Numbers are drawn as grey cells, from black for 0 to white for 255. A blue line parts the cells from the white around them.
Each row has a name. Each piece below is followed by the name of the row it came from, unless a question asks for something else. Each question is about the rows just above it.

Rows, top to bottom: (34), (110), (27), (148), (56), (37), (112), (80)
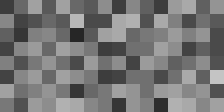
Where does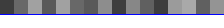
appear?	(34)
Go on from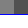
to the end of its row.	[120 148 112  74 155 112 141  67 155 135  96 112 141  81]
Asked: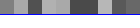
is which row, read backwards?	(110)

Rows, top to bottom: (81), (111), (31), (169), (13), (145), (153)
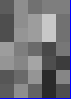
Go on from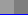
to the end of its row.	[106  72 119]
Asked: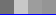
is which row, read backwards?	(31)
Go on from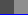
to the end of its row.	[157 200 113]

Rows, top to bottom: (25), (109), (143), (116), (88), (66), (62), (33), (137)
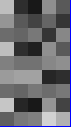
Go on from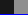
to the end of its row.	[89]
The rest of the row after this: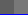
[128 210 177]

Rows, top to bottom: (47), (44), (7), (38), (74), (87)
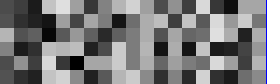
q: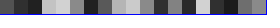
(87)
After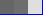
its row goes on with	[173  33 173]
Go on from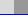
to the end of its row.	[203 118]
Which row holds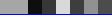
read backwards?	(47)
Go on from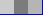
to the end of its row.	[ 20 173  20 195  27  33  68 152]
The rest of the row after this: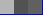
[  7  89 152  96  41  96 124 173  82 166 102 110 223 173  33 173]

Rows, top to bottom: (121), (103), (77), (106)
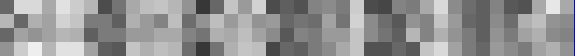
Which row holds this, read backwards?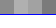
(77)
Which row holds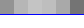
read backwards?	(121)
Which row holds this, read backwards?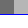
(106)
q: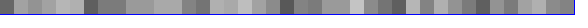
(77)
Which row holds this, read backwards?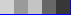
(121)

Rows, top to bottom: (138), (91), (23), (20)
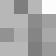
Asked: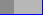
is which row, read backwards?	(91)
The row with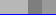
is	(20)
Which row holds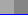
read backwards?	(23)
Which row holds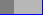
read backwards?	(20)
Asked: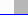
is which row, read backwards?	(138)

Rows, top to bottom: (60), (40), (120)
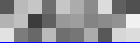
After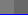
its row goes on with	[186 111 118 172  88 214 220]
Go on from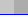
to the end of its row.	[139 220  96  80]
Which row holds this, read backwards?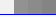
(40)
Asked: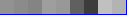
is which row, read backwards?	(40)
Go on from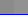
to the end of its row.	[241]

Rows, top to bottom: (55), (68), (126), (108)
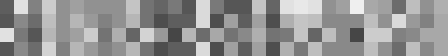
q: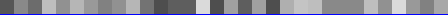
(68)
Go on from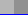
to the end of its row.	[160 204 115 175 101 211 153  70 182 108 168 115 137 175 115 121 196 101
 190 137  70 204 204 129 137 168 168]
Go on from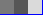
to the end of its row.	[121  86  86 196 101 225 232 225 145 160 239 168 160 108 190 145 175]
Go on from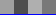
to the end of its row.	[190 137 137 137 190 145 108 190 137 168]
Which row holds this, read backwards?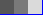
(55)
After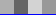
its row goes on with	[ 70 182 108 168 115 137 175 115 121 196 101 190 137  70 204 204 129 137
 168 168]

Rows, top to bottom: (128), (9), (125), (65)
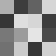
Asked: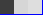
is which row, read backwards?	(9)
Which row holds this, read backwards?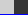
(65)

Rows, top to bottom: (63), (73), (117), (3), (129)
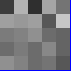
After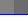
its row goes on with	[116  87]
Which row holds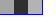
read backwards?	(63)
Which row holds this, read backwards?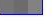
(129)

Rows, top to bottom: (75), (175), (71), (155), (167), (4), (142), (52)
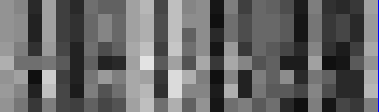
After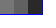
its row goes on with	[ 41 175]
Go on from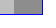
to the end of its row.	[ 16 111  77 104 104  90  22 118  56  70  41 154]
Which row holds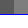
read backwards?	(52)
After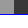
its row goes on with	[104  90  70  41 133  49  28  63 168]

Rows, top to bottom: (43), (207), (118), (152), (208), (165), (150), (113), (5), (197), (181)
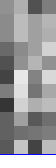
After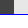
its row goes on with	[131 216]
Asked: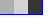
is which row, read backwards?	(113)
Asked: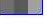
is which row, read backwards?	(5)
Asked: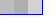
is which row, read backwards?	(113)

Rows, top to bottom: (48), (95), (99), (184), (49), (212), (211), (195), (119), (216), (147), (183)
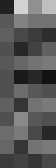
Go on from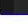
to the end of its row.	[18]
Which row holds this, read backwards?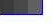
(99)
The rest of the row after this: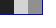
[191]
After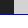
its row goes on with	[144 191]
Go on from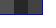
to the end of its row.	[96]

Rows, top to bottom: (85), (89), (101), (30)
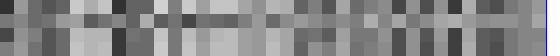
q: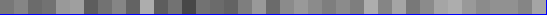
(89)
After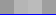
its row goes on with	[153 181 165 107 114  93 159 120 120 145  78 145  85 153  63 165  93  85
 120 133 133]
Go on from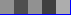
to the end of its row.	[ 93  78 120 133 139]
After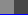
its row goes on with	[145  78 145  57 173  93  78 120 133 153]

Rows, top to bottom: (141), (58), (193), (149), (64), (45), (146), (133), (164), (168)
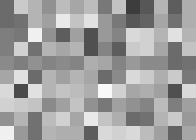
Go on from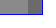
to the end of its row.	[113]
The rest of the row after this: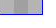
[166 107 138 217 202 174 202 120]
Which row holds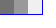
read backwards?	(168)
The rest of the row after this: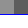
[160  80 153 132 217 209 180 225 180]
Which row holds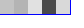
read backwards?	(146)
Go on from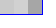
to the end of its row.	[107 195]
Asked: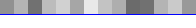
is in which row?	(164)

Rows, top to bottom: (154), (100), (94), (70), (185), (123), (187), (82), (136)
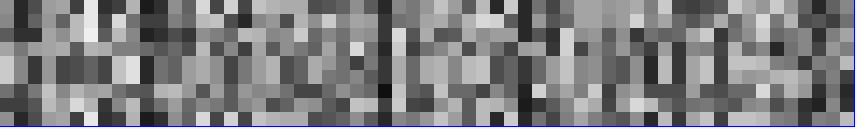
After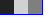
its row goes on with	[164 127 202  63 143 164  77  77  77 157  85  77 105 105 216 113 179 151
  48 113  40]
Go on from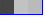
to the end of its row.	[ 63 202  69  63 143 179  91 186 179 143  27  55  91 135 194 171  69 157
 216 186 113  85 113 120  98  85 135 143  77 113  48  34 135  48]
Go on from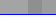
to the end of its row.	[209 135 164 105  85 113 171 105 151 216 120 179  77  85  63 113]
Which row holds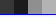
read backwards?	(82)
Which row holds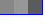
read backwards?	(187)
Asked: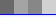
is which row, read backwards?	(100)
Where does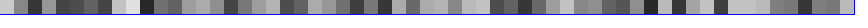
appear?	(185)

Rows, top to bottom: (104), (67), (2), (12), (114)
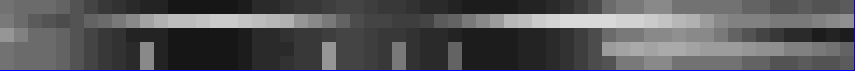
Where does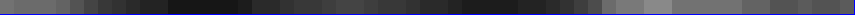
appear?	(104)
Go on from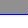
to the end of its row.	[129 129 121 114  99]
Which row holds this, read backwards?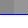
(67)
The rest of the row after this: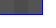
[ 99 107 121 137 163 177 189 189 195 203 203 195 189 183 177 150 137 121
  99  76  68  68  62  62  68  91  99 121 137 156 183 189 203 210 217 217
 217 217 210 210 203 195 183 177 156 137 129 129 129 121 121 121 129 137
 144]

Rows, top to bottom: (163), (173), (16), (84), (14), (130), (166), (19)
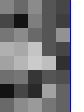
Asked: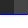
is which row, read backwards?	(166)
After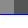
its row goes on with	[70]
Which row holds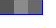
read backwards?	(163)
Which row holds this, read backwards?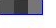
(130)
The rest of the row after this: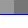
[99]

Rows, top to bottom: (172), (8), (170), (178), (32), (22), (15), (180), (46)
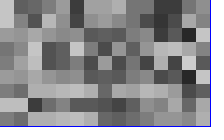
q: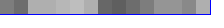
(46)
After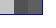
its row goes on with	[197 125  75 149  95 149 183 190 168 131]
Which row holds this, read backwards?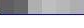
(46)
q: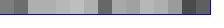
(15)
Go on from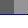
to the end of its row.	[183 190 168 131]

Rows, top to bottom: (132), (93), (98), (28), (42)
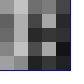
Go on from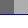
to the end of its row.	[41 55 49]
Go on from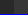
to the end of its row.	[49]
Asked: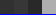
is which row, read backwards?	(98)
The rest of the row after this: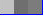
[69]
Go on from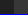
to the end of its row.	[33]
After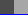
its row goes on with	[20]

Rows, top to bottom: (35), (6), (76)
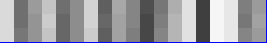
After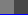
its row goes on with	[133 181 225  63 246 231 133 155]
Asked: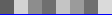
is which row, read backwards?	(35)

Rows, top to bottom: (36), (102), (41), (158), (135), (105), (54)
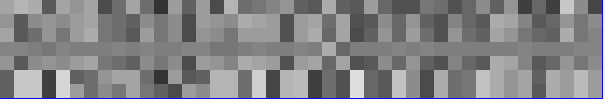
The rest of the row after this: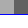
[ 89 156 103  81  81 118 110  81 103 140  97 148  63 103  63 200 140  69]
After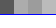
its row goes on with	[156]
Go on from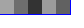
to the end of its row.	[156  75 180 110 118 132 148  97  89 172  97  89 156 103  81  81 118 110
  81 103 140  97 148  63 103  63 200 140  69]
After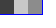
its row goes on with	[69]
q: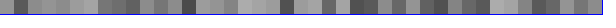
(135)
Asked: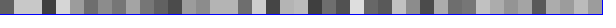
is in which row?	(54)
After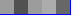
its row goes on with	[164  75  97 148 103 156 110  81 148 110  97 164 148 118 103  97 172 118
 132]

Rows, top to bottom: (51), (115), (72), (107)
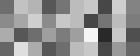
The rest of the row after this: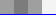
[ 41 200  79]
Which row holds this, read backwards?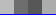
(107)
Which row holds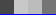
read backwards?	(51)
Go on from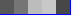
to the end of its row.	[207 131]

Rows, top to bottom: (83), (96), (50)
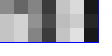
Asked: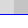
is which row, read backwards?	(83)
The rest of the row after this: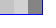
[ 59 196 225  25]
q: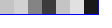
(50)
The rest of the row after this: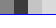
[25]

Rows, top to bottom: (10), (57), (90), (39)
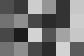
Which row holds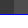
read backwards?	(10)
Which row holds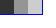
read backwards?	(10)
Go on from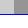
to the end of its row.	[ 51 199]
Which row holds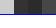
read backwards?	(57)
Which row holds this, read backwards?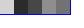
(39)

